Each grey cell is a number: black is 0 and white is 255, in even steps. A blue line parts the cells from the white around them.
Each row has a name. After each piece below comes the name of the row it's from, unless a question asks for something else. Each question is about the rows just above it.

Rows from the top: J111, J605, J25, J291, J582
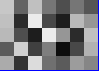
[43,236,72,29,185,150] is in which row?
J605
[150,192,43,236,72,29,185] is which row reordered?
J605

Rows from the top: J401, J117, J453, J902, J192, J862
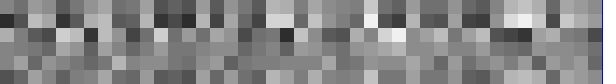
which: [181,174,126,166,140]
J401
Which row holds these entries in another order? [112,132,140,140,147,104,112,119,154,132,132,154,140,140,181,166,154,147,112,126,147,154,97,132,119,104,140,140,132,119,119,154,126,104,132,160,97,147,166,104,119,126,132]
J902
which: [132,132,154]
J902
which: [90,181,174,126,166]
J401

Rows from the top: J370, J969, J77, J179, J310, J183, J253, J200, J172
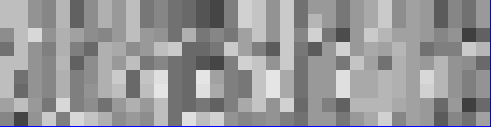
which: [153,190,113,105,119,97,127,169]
J200
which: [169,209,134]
J172
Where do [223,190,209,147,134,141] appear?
J172

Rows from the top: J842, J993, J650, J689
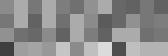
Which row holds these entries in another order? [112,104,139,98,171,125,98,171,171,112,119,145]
J650
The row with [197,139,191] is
J689
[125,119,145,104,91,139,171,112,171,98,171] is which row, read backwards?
J993
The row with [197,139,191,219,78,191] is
J689
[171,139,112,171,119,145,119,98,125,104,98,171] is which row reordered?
J842

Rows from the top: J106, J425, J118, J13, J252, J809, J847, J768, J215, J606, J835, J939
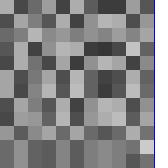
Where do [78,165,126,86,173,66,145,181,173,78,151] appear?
J425
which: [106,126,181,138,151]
J118
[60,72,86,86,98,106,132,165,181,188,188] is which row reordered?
J847
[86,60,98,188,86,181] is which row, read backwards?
J847
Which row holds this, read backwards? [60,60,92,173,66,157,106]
J106

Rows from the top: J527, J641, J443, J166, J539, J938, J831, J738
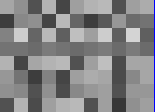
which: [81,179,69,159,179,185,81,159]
J527
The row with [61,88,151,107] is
J641
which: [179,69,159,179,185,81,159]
J527
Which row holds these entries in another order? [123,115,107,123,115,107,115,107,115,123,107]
J166
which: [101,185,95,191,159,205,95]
J443
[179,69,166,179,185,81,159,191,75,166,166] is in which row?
J539
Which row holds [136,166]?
J938

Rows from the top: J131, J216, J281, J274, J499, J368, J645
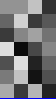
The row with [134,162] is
J281
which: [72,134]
J274
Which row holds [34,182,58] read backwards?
J645
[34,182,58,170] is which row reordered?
J645
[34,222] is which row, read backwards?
J499

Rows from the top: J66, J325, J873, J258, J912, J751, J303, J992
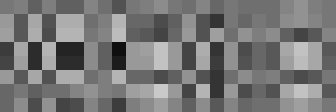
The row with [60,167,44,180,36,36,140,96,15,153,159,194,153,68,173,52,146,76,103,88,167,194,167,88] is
J258
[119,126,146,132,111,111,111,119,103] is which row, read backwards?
J66

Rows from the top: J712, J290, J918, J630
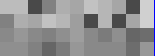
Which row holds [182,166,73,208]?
J712
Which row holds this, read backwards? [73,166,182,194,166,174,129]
J712
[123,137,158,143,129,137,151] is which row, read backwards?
J918
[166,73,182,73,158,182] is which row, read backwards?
J290
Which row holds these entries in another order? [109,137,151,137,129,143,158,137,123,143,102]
J918
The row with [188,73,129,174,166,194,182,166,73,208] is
J712
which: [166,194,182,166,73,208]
J712

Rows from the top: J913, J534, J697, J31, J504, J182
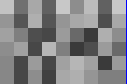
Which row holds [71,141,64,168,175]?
J182
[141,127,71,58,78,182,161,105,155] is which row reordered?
J31
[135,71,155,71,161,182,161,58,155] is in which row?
J504
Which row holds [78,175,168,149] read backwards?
J534

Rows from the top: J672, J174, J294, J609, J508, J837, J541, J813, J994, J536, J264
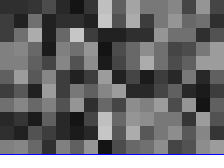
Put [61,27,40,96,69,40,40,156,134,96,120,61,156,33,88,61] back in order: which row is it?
J541
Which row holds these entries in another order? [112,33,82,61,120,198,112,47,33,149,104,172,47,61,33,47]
J174
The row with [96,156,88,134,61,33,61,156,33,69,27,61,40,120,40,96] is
J837
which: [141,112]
J609
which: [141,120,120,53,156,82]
J994
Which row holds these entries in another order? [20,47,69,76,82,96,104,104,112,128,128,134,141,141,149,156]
J264
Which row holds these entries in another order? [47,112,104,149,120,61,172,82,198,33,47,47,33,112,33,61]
J174

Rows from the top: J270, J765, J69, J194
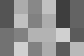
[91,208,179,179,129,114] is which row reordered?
J69
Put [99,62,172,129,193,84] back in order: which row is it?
J765
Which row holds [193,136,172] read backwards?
J270
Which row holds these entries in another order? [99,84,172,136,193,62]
J270

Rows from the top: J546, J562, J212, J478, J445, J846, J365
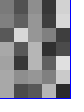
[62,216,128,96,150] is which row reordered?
J562
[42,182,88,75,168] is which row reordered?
J365
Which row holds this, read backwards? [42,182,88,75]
J365
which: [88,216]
J212
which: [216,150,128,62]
J212
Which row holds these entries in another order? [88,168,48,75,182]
J478

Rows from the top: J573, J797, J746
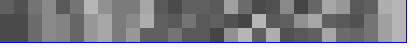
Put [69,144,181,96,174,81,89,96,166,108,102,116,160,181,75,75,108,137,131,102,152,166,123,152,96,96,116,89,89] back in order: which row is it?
J746
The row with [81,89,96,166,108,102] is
J746
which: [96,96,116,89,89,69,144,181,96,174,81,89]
J746
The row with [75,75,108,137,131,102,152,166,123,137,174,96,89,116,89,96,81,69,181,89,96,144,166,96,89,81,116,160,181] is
J797
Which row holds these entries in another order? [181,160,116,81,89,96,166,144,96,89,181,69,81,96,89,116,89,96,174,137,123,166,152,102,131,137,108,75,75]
J797
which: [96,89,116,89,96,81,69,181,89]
J797
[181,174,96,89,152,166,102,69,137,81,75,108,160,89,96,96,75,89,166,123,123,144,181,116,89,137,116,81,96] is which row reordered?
J573

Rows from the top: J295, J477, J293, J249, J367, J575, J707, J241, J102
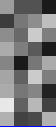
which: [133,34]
J707
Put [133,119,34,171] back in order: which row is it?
J707
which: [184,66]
J241
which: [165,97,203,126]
J575
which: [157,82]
J295
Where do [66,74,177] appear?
J102

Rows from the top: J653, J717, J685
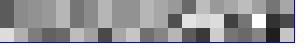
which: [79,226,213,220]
J717
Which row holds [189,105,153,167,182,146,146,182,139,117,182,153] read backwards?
J653
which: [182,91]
J685

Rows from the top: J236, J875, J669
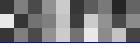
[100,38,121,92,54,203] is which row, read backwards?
J236
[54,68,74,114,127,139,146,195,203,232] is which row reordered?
J669

